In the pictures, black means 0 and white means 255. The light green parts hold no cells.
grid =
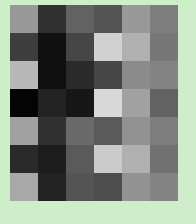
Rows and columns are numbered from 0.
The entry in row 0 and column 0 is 153
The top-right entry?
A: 126
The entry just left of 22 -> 35
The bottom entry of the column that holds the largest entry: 77
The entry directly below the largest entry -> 90
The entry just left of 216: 22
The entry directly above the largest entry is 70
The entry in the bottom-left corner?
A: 168
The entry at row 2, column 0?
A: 184
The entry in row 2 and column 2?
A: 42
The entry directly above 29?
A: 48
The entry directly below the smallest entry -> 161
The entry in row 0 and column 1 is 48

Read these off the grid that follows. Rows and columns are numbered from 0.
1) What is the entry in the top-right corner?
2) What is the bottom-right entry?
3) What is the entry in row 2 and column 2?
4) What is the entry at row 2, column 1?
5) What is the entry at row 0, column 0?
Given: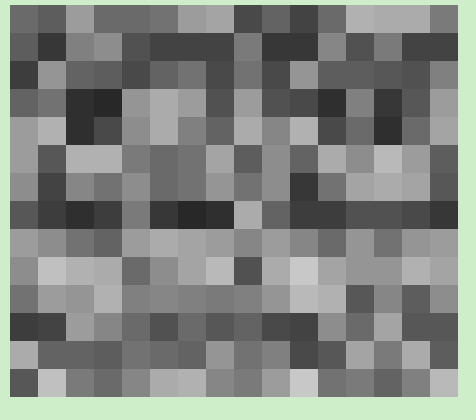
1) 122
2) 185
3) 99
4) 149
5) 106

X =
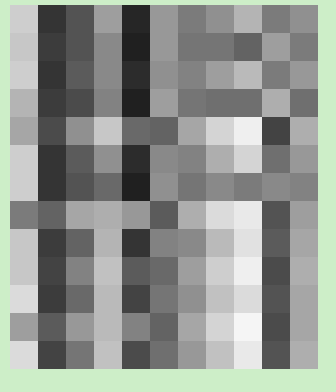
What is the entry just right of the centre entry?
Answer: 117
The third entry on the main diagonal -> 91
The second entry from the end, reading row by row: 83
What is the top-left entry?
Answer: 206
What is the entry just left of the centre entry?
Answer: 32
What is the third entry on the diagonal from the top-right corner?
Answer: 186
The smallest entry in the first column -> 123
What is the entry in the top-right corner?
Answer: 144
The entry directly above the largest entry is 219
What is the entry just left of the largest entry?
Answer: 212
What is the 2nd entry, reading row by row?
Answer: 52
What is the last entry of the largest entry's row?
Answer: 166
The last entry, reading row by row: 174
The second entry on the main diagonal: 60
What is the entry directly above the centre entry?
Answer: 137
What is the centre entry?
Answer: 144
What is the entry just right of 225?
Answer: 91
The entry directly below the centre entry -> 91
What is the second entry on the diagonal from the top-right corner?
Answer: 158
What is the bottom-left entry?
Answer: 219
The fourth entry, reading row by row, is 158

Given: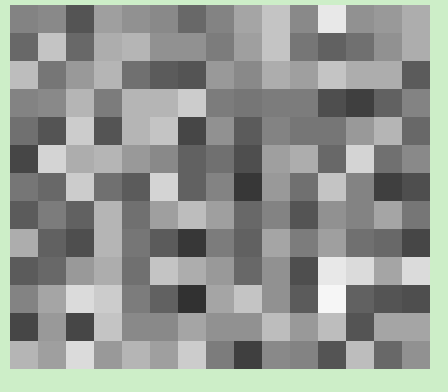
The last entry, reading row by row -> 145
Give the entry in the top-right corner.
173
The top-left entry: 131
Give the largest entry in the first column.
189
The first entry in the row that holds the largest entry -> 131
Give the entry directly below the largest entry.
189
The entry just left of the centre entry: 97
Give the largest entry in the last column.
219
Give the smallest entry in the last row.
63
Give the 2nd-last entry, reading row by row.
104
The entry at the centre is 131
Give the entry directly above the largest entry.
232
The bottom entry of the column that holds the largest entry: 84
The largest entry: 246
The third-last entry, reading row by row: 189
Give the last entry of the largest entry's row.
78
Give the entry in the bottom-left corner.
181
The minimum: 49
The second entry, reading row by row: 137
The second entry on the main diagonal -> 196
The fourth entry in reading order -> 159
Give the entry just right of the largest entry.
97
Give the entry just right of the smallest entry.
165
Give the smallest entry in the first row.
84
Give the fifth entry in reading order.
145
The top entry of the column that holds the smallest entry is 104
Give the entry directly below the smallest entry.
165
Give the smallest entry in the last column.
70
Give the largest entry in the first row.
232

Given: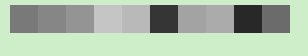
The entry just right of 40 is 107
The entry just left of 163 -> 53
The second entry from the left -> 134

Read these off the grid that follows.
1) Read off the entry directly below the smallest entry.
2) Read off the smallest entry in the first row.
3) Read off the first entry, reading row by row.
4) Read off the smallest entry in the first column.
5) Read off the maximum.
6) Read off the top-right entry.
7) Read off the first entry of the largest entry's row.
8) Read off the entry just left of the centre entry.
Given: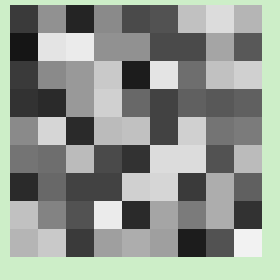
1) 58
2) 36
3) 58
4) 21
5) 242
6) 181
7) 181
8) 187
